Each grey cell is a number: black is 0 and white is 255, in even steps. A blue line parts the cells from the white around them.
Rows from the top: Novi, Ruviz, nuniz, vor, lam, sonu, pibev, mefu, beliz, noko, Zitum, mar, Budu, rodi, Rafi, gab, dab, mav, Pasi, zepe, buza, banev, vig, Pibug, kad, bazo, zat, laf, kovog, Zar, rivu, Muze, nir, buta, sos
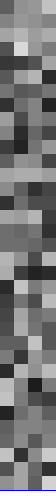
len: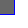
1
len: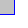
1
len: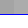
2
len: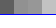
4
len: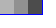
3
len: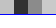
4
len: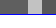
4

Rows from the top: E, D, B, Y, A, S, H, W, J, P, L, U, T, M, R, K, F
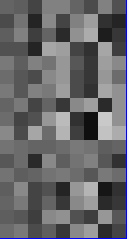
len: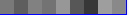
9
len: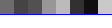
8
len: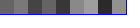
9
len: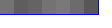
7
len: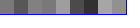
9
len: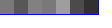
7
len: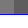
2

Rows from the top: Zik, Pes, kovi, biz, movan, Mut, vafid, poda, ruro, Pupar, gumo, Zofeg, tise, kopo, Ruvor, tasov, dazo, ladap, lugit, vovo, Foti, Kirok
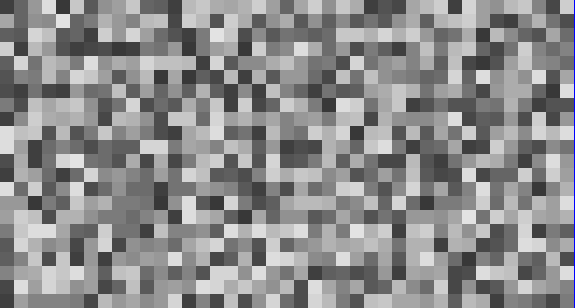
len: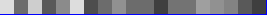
19
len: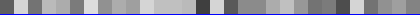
30

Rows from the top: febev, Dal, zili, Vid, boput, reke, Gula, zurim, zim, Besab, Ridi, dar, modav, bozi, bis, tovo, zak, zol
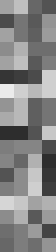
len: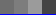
4
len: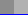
2
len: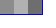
3
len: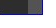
3

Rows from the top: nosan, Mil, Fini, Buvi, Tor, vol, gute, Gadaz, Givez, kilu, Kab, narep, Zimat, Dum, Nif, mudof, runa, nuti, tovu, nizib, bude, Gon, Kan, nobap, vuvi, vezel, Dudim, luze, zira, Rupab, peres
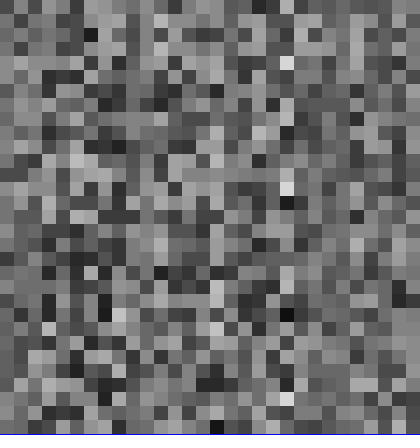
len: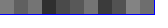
11
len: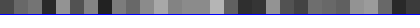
30
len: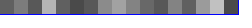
17
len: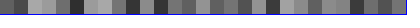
29
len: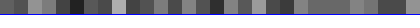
30
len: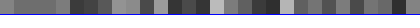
30
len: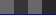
4

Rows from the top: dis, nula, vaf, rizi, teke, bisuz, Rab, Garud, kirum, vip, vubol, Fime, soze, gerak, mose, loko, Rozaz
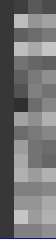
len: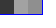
3
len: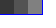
3
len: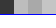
4
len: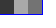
3
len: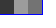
3
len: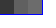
3

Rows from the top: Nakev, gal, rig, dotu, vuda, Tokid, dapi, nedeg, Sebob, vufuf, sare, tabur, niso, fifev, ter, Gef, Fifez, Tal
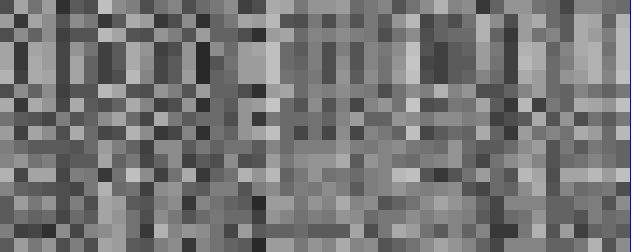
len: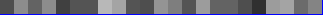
23
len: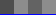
4
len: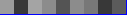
9
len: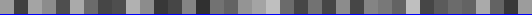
38
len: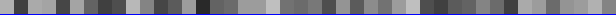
44
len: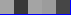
5

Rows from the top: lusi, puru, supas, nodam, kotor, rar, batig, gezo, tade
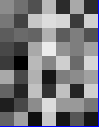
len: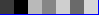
7
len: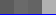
4
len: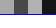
4
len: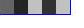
5
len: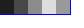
5
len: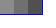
3
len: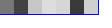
7

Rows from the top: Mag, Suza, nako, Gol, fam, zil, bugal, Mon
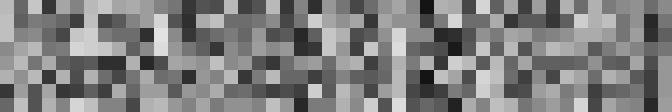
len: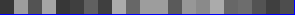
21
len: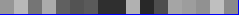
17
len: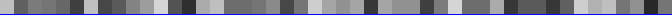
48

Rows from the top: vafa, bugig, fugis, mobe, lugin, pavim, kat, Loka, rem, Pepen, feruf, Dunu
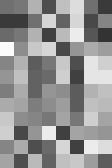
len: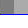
2
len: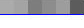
6
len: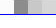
4
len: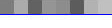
8

